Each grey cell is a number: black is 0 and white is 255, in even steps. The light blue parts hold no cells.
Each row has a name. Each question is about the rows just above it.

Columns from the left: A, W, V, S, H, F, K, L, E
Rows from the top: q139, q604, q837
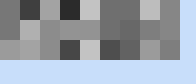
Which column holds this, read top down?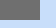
F
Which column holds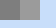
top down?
L
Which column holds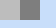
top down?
L
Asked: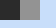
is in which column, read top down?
S

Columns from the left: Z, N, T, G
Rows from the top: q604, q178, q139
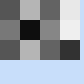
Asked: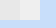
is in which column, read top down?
G
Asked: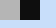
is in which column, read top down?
N

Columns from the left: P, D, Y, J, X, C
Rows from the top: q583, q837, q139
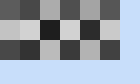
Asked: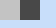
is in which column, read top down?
P
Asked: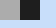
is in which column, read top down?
Y
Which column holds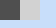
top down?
J
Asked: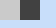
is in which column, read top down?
C
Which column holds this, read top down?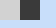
J

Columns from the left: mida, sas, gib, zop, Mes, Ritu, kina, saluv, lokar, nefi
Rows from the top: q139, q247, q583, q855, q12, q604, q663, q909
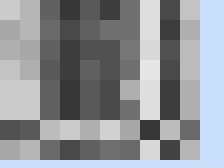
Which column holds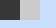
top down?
zop
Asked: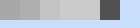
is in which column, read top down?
mida
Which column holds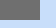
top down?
kina
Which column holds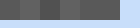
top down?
Mes
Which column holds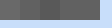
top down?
gib
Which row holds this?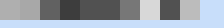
q583
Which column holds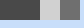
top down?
Ritu

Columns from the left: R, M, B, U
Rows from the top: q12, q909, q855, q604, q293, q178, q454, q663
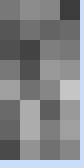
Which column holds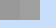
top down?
U
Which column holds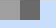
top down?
R
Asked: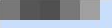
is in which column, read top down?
R
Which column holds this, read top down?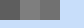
B
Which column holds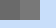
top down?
U
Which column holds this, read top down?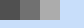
M
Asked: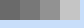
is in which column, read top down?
U

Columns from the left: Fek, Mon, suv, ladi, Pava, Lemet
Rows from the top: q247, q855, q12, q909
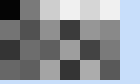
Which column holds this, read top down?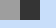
ladi
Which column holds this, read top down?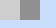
suv
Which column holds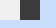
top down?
ladi
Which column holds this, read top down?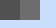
Mon

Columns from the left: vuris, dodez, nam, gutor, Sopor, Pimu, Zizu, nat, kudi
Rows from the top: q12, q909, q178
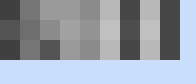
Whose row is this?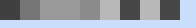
q12
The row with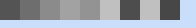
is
q909
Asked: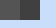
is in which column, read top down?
vuris
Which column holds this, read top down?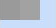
gutor

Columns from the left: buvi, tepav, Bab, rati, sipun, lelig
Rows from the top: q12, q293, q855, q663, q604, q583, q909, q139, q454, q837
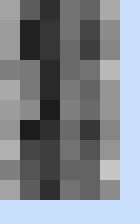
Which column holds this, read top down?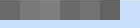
rati
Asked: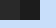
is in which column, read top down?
Bab

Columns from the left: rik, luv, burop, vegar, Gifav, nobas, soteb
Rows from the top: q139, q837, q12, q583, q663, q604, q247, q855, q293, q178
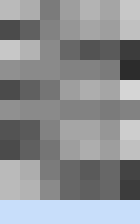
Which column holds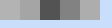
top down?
Gifav
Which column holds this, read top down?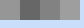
vegar
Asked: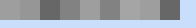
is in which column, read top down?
vegar
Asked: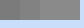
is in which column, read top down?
burop
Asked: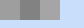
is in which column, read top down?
vegar

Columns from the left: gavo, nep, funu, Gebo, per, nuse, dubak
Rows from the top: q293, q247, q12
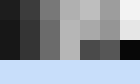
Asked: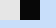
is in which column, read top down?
dubak
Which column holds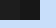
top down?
gavo
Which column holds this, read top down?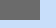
funu
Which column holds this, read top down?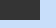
nep

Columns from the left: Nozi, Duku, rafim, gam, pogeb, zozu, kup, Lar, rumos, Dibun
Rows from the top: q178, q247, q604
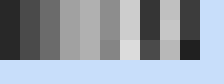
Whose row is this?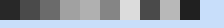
q604
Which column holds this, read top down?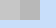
rumos
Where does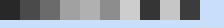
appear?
q247

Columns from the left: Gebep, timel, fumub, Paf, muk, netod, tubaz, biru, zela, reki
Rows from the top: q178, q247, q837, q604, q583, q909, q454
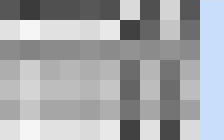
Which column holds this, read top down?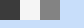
timel
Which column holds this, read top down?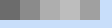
reki
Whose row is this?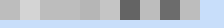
q583
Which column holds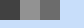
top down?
tubaz
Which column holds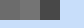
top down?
zela
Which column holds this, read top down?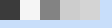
timel

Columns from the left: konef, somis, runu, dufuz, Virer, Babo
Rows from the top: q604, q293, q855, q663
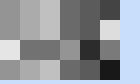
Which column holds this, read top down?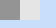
konef
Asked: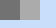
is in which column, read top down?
somis
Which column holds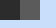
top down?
Virer
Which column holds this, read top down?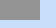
konef
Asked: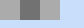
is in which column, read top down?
somis
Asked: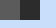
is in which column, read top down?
Virer

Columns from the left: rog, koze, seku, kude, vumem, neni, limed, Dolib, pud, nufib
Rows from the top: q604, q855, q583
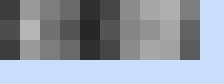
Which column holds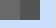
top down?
kude
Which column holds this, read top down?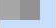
Dolib
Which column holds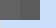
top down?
nufib

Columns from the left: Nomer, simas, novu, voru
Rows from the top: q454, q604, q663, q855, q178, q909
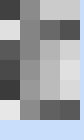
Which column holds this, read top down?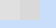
voru
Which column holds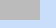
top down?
novu
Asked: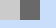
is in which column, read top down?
novu
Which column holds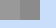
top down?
simas

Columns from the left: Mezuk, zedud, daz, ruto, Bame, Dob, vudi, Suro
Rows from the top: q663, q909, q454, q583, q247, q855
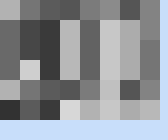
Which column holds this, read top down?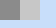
Dob
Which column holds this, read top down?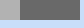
Mezuk
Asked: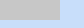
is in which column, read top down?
Dob
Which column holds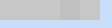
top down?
Dob
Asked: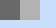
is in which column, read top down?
Mezuk

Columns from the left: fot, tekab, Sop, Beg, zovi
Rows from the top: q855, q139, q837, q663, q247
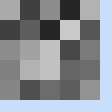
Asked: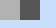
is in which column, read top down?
zovi
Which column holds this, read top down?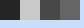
Beg
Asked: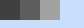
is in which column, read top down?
tekab
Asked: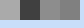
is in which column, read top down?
fot

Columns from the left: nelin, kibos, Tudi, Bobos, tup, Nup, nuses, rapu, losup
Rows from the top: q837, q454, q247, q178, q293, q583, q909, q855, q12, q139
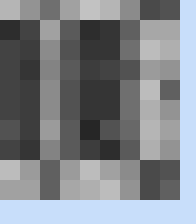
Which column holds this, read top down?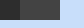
nelin
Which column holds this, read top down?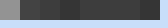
kibos
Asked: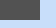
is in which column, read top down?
Bobos
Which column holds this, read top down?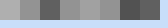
losup

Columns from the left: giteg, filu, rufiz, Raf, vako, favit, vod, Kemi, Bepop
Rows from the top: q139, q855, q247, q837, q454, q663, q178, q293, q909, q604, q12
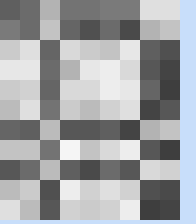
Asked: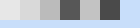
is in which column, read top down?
vako
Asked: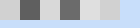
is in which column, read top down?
favit
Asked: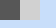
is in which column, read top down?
vod
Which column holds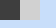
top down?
Bepop

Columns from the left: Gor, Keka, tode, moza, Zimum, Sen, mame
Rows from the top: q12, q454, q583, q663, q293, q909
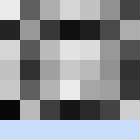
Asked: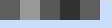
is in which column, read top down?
Keka
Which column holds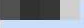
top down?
mame
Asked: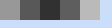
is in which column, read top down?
Keka
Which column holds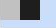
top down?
Zimum

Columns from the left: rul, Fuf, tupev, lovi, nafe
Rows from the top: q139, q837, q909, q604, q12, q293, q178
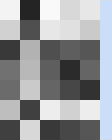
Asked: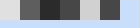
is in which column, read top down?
lovi
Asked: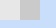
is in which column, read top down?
nafe
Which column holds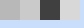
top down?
Fuf
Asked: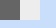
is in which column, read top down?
tupev

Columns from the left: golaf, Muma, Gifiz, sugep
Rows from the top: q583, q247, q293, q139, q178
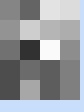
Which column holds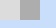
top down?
sugep
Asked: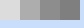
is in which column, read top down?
sugep
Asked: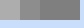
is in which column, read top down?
sugep
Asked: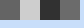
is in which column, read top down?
Muma
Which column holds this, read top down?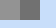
golaf

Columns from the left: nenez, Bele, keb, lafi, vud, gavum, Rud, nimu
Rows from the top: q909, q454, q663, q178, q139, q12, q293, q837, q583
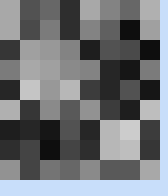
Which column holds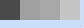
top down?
Bele
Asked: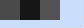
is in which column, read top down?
Rud
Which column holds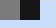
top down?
nimu
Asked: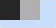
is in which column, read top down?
nenez
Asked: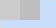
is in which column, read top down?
Rud
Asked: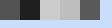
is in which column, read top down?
Rud

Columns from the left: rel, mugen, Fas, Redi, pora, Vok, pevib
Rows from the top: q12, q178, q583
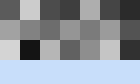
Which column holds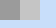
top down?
Vok
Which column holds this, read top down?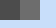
Fas
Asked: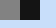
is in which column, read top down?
mugen
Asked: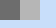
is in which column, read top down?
Fas

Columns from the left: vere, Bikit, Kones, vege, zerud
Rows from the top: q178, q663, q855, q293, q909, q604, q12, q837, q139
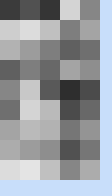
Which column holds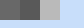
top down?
Kones
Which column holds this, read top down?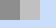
Kones
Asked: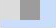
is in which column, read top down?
Bikit
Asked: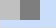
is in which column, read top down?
Kones
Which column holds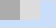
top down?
vere
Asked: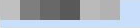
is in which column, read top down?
Kones
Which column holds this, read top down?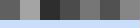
vege

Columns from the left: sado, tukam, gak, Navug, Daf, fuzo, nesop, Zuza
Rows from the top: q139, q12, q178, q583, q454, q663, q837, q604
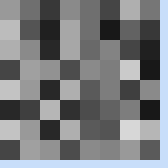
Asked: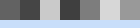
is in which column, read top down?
nesop
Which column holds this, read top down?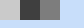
nesop

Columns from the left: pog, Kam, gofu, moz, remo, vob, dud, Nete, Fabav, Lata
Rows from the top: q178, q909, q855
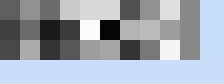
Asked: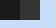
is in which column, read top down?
gofu

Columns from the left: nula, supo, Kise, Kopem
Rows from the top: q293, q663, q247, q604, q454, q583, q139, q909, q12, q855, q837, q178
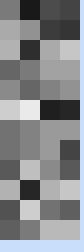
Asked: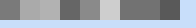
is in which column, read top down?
nula
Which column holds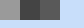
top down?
Kopem
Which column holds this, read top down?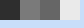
supo
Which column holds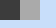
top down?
Kise
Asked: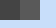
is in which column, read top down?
Kopem

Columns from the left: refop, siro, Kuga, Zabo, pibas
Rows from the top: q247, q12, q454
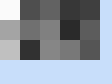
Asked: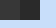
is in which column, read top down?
Zabo
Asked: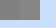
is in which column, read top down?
Kuga

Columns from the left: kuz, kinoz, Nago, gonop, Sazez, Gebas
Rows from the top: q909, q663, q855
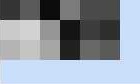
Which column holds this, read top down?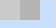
kuz
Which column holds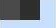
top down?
Gebas
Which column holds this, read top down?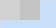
kinoz

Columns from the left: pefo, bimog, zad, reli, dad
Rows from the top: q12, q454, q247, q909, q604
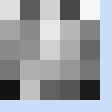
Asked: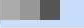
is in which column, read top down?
reli
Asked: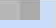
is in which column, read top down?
reli
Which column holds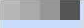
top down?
reli
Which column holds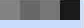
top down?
dad
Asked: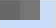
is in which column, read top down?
dad

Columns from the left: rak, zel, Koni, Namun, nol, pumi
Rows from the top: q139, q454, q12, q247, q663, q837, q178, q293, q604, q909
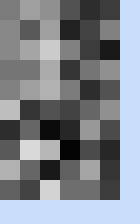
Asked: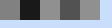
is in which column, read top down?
pumi
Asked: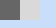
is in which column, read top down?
zel
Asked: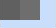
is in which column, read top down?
Namun
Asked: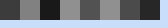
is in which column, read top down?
pumi
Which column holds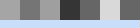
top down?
zel
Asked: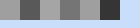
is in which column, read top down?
zel

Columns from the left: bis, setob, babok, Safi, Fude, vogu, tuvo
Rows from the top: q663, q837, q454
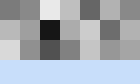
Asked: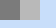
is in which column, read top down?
bis
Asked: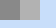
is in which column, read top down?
tuvo
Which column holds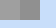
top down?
setob

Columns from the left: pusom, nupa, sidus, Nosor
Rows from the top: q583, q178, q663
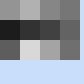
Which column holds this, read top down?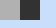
nupa
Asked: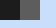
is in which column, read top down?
pusom
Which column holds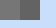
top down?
Nosor
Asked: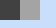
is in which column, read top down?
sidus
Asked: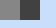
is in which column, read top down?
sidus

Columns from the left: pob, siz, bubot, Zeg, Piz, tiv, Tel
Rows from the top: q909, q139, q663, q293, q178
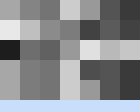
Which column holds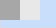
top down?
pob
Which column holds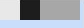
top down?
pob
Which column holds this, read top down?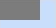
siz

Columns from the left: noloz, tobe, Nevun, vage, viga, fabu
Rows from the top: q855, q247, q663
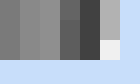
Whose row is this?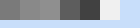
q663
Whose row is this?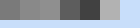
q247
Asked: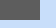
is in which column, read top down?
vage
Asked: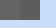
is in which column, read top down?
vage
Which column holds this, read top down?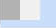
fabu
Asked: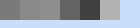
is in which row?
q855

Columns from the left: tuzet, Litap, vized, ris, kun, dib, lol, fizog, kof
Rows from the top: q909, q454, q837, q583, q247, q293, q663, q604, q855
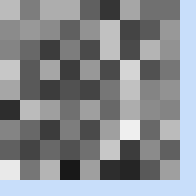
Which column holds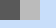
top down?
Litap
